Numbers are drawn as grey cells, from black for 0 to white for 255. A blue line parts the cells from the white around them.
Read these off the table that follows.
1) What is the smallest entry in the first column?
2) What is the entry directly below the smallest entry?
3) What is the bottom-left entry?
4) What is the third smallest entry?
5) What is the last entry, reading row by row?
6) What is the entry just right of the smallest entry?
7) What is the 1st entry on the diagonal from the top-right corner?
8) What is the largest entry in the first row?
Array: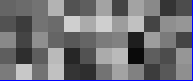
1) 82
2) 129
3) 123
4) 38
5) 143
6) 94
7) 76
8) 179

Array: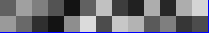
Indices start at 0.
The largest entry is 219
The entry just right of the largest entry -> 76
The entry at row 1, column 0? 154
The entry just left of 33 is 61
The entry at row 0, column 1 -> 160
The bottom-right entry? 76
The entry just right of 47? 19
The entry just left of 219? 142

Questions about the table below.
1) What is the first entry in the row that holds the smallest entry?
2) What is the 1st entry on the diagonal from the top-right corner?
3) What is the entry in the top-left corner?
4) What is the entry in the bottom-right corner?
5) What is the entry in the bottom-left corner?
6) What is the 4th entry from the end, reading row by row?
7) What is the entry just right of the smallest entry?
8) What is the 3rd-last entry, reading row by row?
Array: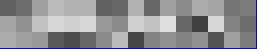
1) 165
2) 123
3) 96
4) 123
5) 172
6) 145
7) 215
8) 83

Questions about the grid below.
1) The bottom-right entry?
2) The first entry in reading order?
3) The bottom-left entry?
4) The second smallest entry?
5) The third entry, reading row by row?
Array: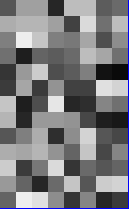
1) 59
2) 86
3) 100
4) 18
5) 160

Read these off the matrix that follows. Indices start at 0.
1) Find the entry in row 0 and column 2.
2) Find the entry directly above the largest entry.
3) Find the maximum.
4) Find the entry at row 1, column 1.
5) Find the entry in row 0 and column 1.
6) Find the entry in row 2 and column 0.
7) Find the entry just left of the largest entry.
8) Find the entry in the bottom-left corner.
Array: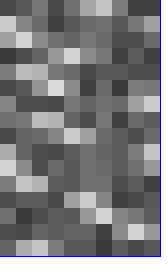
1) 119
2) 119
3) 218
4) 131
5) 86
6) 159
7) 146
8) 99

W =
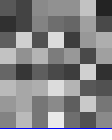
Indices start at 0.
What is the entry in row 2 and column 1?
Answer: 208
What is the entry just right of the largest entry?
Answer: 110
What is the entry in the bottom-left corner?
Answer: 131
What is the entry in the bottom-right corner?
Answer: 138
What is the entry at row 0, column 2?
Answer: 138
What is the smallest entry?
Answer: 35
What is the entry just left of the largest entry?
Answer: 118
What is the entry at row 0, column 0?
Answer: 88
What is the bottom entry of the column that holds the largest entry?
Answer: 234
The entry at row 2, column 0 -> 94
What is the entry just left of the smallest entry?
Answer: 194
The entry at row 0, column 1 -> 67
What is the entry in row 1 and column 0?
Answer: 48
